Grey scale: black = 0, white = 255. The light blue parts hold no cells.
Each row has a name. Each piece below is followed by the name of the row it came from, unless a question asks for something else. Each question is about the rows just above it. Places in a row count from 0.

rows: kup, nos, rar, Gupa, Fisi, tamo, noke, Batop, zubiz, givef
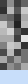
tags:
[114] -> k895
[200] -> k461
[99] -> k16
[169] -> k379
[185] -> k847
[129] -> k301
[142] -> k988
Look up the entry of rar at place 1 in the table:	k16
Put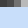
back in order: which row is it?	Batop
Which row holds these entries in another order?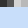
Fisi
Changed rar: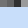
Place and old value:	3, [169]
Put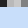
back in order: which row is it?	Gupa

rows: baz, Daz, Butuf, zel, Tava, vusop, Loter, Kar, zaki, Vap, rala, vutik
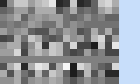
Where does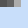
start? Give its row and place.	Tava, 11
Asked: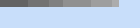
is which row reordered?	Butuf
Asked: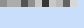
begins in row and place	Loter, 0
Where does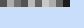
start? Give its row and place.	rala, 1
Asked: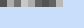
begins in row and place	vusop, 1
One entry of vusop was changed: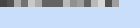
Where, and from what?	7, [83]

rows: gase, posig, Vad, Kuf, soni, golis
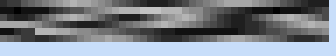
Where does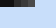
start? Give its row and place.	posig, 5
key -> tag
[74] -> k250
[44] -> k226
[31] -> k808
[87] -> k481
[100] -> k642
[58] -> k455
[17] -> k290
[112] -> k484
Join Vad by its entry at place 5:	k250
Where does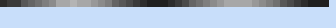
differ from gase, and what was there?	8, [152]

